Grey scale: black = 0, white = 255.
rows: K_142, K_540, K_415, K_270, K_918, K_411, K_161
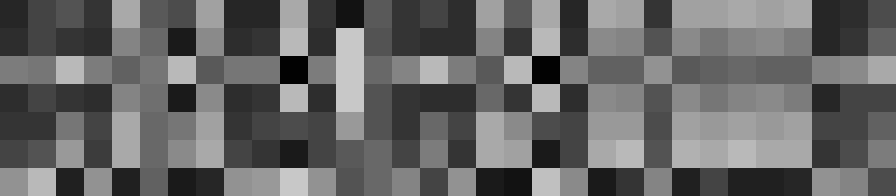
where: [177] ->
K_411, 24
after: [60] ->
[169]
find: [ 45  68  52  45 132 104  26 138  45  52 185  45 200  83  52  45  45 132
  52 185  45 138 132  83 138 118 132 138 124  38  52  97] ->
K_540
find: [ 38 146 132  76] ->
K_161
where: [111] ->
K_270, 5

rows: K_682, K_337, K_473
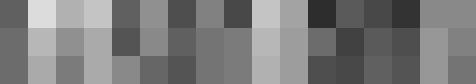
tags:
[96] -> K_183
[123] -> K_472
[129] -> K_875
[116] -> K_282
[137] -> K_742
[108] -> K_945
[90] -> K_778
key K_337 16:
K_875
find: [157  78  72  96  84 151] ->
K_473
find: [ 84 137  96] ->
K_337
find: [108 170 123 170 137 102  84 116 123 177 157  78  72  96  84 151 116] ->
K_473
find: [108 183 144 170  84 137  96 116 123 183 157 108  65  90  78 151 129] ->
K_337
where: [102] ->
K_473, 5
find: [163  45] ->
K_682

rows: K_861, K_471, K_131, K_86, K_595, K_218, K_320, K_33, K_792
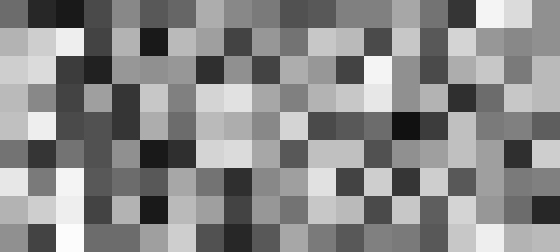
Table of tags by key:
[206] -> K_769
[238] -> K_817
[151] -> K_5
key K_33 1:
K_769
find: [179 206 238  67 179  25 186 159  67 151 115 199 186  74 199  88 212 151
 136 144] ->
K_471
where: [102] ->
K_861, 6
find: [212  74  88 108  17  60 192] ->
K_595

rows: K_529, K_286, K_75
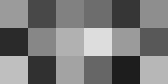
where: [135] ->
K_286, 1
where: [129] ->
K_529, 2
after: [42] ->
[135]
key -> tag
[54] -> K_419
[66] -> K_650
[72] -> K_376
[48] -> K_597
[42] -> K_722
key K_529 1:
K_376
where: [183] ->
K_75, 5

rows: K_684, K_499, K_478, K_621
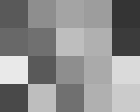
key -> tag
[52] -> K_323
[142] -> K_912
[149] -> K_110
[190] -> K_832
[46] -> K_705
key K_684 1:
K_912
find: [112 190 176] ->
K_499
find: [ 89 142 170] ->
K_478

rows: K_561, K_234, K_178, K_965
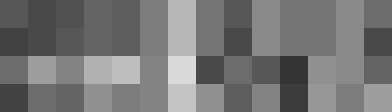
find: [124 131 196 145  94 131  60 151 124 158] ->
K_965
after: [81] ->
[100]
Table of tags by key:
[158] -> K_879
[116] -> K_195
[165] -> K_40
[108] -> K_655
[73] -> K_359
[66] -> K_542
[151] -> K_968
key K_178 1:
K_879
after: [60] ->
[151]

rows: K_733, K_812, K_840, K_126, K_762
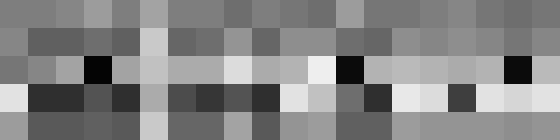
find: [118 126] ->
K_733
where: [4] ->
K_840, 3

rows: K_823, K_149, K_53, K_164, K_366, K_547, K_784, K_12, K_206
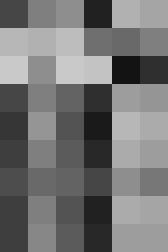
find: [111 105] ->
K_149
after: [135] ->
[91]
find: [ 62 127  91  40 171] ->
K_547

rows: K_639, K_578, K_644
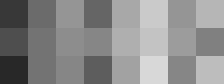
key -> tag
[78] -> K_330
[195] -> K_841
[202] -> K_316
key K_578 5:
K_841
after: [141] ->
[134]
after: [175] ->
[195]

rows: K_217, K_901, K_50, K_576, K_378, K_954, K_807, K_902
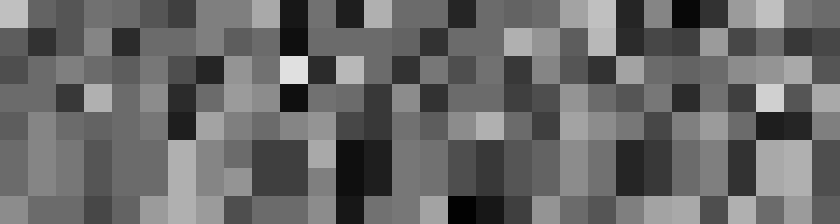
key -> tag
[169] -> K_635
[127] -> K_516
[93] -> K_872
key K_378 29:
K_516
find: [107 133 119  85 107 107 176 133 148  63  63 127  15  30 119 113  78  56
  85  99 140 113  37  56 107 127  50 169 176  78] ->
K_807

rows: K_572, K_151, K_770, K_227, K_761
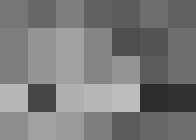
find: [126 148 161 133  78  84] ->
K_151
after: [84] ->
[110]
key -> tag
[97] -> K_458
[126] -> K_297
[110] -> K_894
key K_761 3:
K_297
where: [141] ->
K_761, 0
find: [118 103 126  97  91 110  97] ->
K_572

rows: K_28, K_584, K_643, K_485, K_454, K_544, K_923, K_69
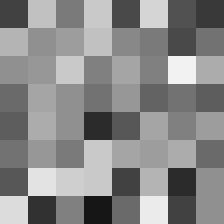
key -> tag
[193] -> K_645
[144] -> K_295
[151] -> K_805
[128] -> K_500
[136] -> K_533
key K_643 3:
K_500
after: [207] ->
[201]
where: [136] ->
K_584, 4
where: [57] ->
K_28, 7
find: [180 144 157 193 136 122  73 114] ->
K_584

